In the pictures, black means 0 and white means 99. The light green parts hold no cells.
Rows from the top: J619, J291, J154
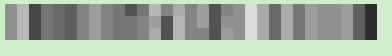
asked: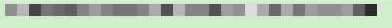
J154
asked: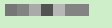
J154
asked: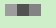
J619
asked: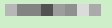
J154
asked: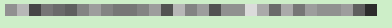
J291
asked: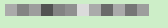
J619

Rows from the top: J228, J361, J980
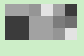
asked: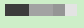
J980
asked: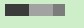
J361
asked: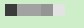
J980

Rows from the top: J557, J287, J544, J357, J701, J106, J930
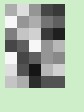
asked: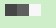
J357
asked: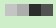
J930
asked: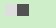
J106
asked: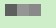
J701
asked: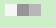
J357
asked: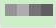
J287

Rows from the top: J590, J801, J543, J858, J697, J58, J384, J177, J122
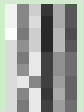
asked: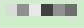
J58
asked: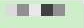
J58
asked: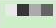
J177
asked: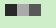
J801
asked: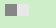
J177

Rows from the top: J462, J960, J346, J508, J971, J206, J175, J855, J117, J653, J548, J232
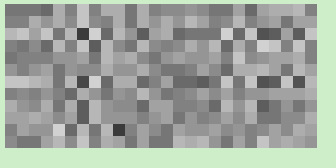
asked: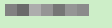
J855
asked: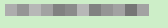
J960
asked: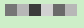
J346
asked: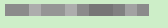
J206
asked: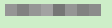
J653

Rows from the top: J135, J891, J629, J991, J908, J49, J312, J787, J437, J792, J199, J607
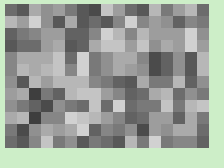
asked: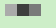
J787
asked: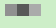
J891
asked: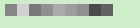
J49
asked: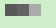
J991
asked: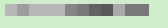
J312
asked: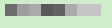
J991

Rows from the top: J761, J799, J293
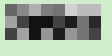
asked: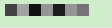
J293
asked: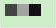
J293
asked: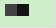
J799
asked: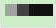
J799
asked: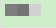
J761
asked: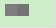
J761

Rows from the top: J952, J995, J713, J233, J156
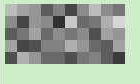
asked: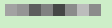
J952
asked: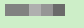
J233

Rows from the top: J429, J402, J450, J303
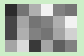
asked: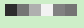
J429
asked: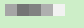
J402
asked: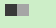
J303
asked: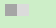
J303
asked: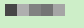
J450
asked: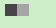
J402
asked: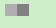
J450

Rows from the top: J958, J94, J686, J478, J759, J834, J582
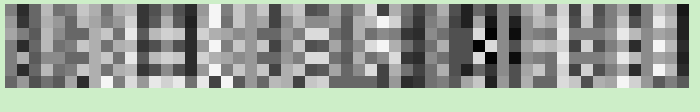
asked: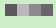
J686
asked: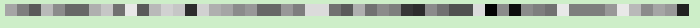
J686
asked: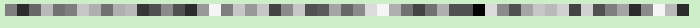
J478
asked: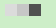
J582
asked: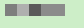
J759
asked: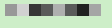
J94

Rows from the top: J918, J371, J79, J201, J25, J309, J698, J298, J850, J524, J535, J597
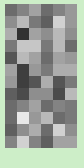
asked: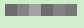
J850
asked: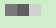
J371

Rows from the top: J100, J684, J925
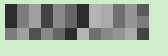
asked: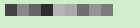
J684
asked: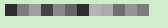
J684
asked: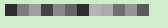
J100

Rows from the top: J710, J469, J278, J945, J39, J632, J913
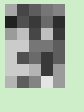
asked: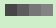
J710
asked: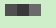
J469
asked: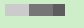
J945
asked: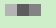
J913

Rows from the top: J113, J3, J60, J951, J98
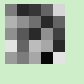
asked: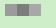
J98
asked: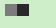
J113
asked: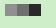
J3
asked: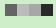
J951
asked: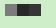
J113
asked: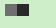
J3

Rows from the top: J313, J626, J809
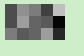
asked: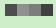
J313
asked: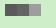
J809
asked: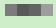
J809
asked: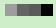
J626

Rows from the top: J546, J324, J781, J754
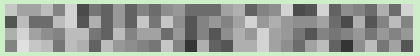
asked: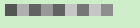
J324
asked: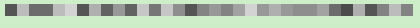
J324
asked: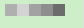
J754
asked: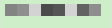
J546
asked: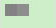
J546
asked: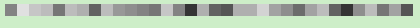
J754

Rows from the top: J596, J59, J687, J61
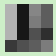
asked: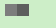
J59
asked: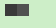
J61
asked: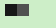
J687
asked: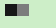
J59

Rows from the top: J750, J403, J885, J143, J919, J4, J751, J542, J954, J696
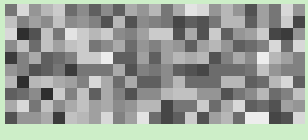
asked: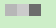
J750
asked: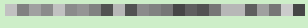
J403
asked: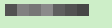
J4

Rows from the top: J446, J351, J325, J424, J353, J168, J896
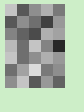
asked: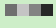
J424
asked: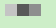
J446
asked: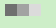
J168
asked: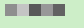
J896
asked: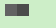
J325
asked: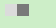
J168

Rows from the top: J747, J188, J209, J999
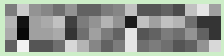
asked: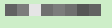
J999
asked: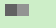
J999

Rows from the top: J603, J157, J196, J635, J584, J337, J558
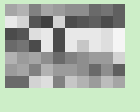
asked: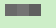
J603
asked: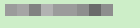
J337
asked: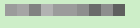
J337
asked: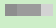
J584
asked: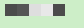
J196
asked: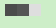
J196

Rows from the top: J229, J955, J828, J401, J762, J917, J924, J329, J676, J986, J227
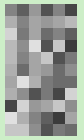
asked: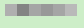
J955
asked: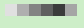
J986
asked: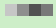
J227

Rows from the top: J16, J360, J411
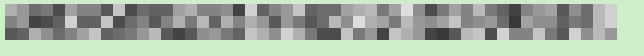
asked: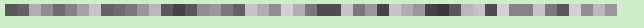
J411
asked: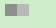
J411
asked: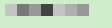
J411
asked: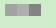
J16
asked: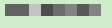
J360
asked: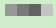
J411
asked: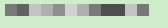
J411

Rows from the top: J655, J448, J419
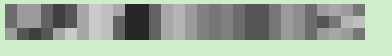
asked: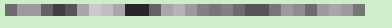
J655
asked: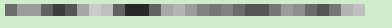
J448

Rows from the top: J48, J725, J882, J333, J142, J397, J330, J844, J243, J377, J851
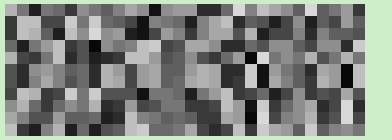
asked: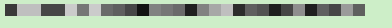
J725
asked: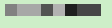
J882

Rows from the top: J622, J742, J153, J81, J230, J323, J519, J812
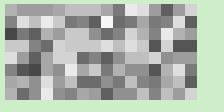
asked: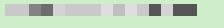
J81
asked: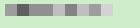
J812
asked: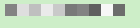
J742

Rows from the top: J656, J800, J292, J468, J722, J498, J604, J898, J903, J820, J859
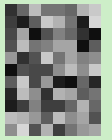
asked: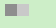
J498
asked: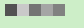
J722
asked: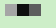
J468
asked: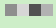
J859

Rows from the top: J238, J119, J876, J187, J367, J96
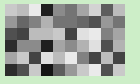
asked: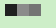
J238
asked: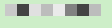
J367
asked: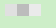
J367

